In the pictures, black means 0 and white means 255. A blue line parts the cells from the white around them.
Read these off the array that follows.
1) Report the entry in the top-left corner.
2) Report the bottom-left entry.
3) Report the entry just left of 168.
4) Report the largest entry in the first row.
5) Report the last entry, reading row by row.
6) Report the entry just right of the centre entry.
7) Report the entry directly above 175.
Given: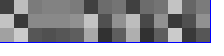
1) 64
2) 161
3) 94
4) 195
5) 86
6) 145
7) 189

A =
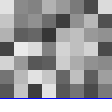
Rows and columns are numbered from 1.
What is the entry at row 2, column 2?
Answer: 130
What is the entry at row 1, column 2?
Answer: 138
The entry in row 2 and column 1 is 197
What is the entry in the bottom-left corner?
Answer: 87
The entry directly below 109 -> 54
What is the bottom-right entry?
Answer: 122
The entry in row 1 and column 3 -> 130
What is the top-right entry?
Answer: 219
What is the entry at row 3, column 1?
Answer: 178
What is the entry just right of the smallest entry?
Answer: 178
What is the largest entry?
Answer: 234
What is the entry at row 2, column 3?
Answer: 145
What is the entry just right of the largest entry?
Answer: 219
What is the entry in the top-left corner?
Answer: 226
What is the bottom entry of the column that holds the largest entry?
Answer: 197
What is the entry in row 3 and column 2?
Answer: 94

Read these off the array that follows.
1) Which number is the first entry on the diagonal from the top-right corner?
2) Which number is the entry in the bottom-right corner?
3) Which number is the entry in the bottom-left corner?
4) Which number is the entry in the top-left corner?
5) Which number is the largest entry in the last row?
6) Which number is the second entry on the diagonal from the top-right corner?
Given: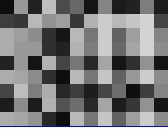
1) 28
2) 140
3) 172
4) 14
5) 204
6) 211

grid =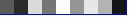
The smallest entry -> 22
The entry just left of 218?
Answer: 43

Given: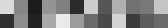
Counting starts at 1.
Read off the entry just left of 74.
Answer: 106
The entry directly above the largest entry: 128
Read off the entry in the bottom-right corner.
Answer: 106
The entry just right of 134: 28
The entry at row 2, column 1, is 48
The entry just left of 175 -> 86
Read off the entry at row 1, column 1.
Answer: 218

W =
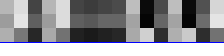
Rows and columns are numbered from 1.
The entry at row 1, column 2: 220
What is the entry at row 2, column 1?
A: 156
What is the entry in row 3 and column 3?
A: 39
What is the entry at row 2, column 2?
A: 228
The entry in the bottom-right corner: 114
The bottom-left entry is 175
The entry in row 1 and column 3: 68
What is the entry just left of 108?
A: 5
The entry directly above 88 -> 60
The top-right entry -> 214

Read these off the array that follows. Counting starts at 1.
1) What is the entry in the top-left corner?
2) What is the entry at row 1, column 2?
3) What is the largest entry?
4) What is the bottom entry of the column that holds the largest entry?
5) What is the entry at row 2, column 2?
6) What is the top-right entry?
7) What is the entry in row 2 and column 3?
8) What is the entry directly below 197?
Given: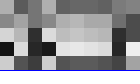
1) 175
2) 91
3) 238
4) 163
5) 163
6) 130
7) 117
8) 232
